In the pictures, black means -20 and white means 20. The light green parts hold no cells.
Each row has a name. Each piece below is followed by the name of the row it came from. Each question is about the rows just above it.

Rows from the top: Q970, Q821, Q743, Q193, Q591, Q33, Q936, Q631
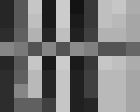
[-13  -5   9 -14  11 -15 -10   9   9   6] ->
Q33
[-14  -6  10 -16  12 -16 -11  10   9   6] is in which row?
Q821
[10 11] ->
Q970
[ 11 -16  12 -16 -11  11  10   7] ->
Q591
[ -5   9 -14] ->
Q33

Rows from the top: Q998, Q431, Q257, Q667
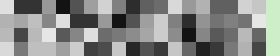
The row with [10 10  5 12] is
Q667
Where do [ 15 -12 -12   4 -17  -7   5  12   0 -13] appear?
Q431

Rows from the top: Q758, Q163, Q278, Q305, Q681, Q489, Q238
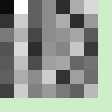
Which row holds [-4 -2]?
Q681
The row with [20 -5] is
Q758
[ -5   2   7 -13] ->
Q163
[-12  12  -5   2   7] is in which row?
Q163

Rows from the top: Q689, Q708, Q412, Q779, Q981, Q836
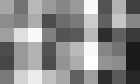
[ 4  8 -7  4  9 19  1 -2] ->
Q779
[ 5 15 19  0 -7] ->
Q412

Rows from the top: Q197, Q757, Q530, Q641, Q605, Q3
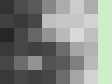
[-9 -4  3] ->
Q530
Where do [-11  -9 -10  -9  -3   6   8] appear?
Q641
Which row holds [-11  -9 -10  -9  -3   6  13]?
Q3
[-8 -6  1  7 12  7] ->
Q197
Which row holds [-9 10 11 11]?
Q757

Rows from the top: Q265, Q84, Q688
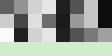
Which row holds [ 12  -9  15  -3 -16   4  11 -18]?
Q84
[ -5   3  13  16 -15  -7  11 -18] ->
Q265

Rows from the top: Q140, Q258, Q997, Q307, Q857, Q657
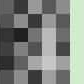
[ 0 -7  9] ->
Q307
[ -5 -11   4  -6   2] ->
Q140
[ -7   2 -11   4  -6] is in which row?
Q258
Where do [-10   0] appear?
Q307
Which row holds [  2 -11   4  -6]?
Q258

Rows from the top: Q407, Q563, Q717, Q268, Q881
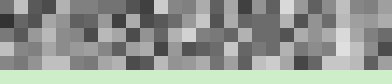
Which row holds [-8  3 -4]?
Q717
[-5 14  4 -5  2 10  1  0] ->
Q407
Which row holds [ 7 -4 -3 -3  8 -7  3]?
Q563
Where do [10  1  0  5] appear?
Q407
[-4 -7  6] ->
Q563
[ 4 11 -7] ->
Q563

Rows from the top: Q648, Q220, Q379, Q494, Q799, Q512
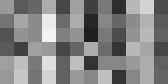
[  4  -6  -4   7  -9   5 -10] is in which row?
Q648
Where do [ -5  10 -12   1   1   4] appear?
Q799
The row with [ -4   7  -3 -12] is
Q494
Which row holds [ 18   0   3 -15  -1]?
Q379
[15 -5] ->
Q799

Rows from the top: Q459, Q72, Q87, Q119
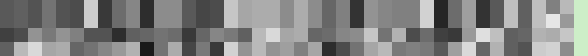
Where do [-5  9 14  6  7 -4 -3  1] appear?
Q87
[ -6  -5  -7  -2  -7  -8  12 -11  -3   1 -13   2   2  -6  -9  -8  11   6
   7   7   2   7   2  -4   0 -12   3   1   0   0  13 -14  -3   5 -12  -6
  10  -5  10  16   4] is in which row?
Q72

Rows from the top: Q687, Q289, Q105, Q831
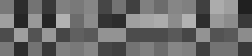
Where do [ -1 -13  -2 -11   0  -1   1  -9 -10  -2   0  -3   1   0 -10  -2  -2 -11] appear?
Q831
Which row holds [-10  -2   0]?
Q831
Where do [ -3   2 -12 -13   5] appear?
Q289
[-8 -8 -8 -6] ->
Q105
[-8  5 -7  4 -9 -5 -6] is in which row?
Q105

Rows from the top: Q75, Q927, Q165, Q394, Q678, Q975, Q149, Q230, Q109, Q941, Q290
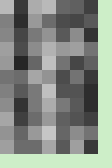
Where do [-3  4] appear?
Q109
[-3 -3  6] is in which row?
Q290
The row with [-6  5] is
Q290
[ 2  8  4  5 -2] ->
Q394
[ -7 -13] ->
Q149

